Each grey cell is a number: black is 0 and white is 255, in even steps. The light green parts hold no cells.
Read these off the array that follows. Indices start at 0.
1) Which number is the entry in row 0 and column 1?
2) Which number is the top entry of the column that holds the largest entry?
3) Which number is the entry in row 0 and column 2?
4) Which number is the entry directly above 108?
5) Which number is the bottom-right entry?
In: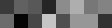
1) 97
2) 37
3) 88
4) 58
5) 49

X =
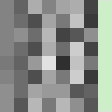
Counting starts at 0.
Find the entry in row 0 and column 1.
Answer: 99
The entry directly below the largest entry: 164
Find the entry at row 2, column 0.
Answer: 131
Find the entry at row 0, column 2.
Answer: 173
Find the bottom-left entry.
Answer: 143
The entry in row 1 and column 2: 78
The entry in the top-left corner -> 131
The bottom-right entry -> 87
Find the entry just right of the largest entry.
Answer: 47
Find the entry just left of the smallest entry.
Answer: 226
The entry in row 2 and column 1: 143
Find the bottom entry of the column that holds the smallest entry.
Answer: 183
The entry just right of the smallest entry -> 194
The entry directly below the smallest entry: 121
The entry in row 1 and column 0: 131

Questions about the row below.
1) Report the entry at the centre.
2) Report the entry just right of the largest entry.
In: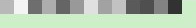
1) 224
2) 110

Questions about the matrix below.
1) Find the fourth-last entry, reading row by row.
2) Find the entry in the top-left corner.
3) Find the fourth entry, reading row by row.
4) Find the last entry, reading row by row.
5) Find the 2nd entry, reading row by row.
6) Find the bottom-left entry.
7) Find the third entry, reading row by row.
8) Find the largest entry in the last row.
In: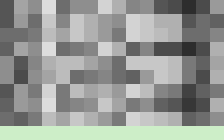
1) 176
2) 85
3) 221
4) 142
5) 164
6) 109
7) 142
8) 211

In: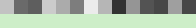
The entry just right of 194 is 106
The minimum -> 50

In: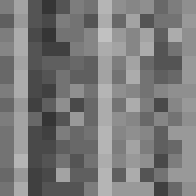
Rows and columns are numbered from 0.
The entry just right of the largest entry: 153
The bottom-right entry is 143
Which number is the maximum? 193
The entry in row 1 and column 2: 84
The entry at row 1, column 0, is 95
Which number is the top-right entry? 143
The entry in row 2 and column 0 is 125
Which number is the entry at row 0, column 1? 163
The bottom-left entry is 115
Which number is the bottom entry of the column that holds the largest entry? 181
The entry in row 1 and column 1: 153
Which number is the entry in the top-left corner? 125
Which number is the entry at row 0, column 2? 84
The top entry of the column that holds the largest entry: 181
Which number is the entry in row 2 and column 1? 172

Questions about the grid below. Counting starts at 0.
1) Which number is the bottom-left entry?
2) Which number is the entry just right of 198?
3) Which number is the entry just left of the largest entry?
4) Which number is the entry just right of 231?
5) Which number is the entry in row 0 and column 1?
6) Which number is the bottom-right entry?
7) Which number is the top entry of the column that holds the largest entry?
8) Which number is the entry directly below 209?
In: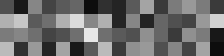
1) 187
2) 90
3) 111
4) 111
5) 24
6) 13
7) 13
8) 24

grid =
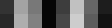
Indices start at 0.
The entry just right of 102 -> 29
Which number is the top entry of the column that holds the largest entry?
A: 193
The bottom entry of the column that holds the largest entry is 205
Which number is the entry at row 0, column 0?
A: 51
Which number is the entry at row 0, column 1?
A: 163

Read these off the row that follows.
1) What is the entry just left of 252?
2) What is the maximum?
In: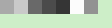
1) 53
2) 252
